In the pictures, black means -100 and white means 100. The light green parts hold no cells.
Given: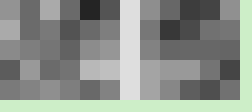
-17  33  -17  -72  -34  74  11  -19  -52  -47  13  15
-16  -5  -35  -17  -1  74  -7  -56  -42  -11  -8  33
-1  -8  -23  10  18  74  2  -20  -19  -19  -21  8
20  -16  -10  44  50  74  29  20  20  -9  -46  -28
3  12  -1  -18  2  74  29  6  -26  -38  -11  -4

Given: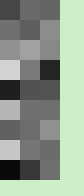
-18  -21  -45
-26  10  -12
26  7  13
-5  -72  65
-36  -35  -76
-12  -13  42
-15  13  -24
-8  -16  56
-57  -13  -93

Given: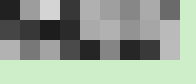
23  66  -57  38  25  6  33  -17  -74
-57  -77  -67  33  39  15  30  46  -46
-6  28  -42  -71  4  -70  -55  47  40

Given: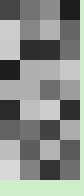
-10  10  -77  -45
5  39  -20  61
-64  -63  -13  59
38  39  56  -77
37  -14  23  37
50  61  -64  -67
-11  -48  35  -23
-27  41  -30  48
2  -60  -14  69

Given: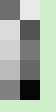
83  -14
-35  72
-6  63
-19  46
-95  1

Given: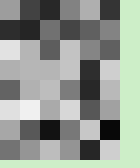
-48  -69  2  37  -59  23
-71  -11  -46  -25  3  -65
42  -27  53  4  -25  77
43  42  54  -64  62  38
39  48  -3  -69  45  -22
88  33  69  -32  26  76
-31  -86  -6  56  -94  31
17  48  16  -70  62  -10

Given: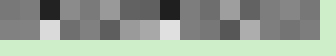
-3  -73  9  -4  20  -23  -25  -76  -2  -14  24  -23  -2  5  -7  -6
2  71  -13  0  -26  21  32  76  -1  -7  -32  36  -1  -9  -2  1

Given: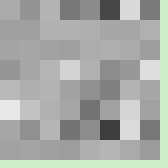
16  41  -6  9  -44  71  -4  34
25  39  39  37  31  30  38  25
31  27  25  35  37  33  24  29
30  42  65  38  10  19  73  18
37  41  28  13  1  41  31  45
52  38  30  -10  26  66  26  82
13  42  -9  10  -51  72  -7  31
29  25  23  37  42  33  22  27

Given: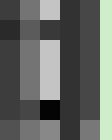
-9  54  -61  -44  -52
-29  -55  -61  -44  -67
-9  54  -61  -44  -52
-9  54  -61  -44  -52
-9  54  -61  -44  -52
-45  -97  -61  -44  -52
-9  7  -61  -6  -36
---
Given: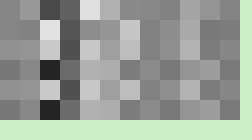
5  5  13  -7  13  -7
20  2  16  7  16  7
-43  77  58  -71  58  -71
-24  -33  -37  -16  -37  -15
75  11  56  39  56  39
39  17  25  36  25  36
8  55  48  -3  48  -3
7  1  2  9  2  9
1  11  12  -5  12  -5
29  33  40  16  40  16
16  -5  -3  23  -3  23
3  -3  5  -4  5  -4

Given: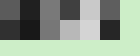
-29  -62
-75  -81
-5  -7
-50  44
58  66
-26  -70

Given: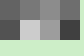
-22  -36
-6  60
10  23
-14  -50

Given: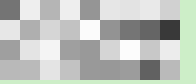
-9  81  25  45
87  37  79  46
42  68  91  79
87  52  25  52
17  97  20  20
80  15  67  19
78  -8  98  22
83  -21  57  -24
64  -55  85  46

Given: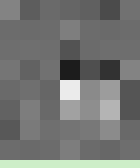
3  -15  -14  -8  -17  -23  -31  -15
-27  -16  -13  -23  -13  -2  -4  -17
-17  -15  -14  -11  -20  -18  -13  -15
-21  -1  -35  -78  84  26  -9  -2
-25  -15  -16  -38  8  11  -6  -16
-41  -17  -14  -61  22  41  9  -19
-11  -15  -14  3  -33  -34  -18  -14

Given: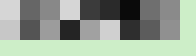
68  56
-20  -34
7  22
68  -72
-54  26
-67  63
-92  -64
-13  -28
8  13

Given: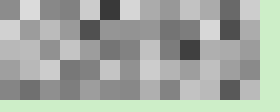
10  64  44  25  4
72  22  47  44  -12
7  47  14  60  12
1  21  54  -6  -1
60  -37  23  1  23
-55  17  -8  54  9
68  15  2  14  7
34  18  51  60  37
19  -9  -3  41  3
52  -2  -50  24  52
34  69  37  50  46
-18  -39  34  25  -30
61  35  22  8  46

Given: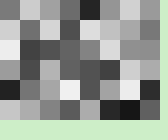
-4  63  86  22  -73  55
60  -12  -48  -41  -8  36
26  67  -36  41  30  3
-15  -38  -22  -24  88  -29
-71  73  3  -36  -35  35
17  51  71  -49  28  -69
64  32  13  62  85  -83
21  -6  11  35  -65  -25
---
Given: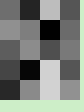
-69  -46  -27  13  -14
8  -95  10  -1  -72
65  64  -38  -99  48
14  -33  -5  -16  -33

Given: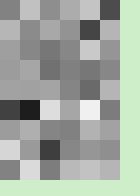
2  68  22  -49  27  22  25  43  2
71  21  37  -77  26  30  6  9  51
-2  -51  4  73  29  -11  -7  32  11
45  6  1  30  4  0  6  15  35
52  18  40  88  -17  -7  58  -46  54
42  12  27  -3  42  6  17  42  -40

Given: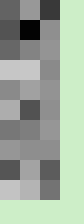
53  -33  18  -7  36  8  55  -19  -35  -22
41  28  11  -1  -36  26  56  3  -98  19
-10  -28  11  18  12  15  8  16  12  -55

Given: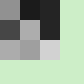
35  -45  14
25  36  -79
65  -71  -72

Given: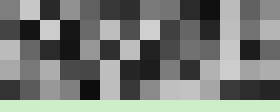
-60  32  47  -47  -1
-29  -6  -20  -84  56
19  36  -67  60  -68
0  -43  -84  -83  14
-90  -44  18  -18  -25
49  49  -63  48  -56
-56  -71  48  -39  -64
8  -77  -74  62  -4
50  -3  -43  -50  -9
52  -63  -11  -21  -67
30  40  -20  -72  -88
-55  60  56  48  47
-65  28  -78  -10  -24
-71  36  -20  42  9

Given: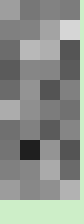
22  0  -9  -12  35  -16  -29  -15  0  24
7  5  -76  1  12  15  5  44  2  -7
13  33  16  -29  -3  -34  4  37  28  2
40  -17  -34  4  -11  0  -29  -33  68  -3

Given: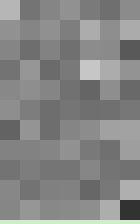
5  6  -10  2  -22  11  7  -10  4  14  43
18  -10  -2  2  16  -2  11  18  -14  4  -9
7  0  -8  4  -14  -14  4  -16  2  13  4
8  1  -8  14  4  -8  -11  -5  -12  -1  14
11  -19  5  -5  10  -13  -21  55  10  35  -4
36  -6  -9  -12  26  -12  11  35  8  11  -13
-61  37  -11  24  27  -7  -18  15  -30  34  9
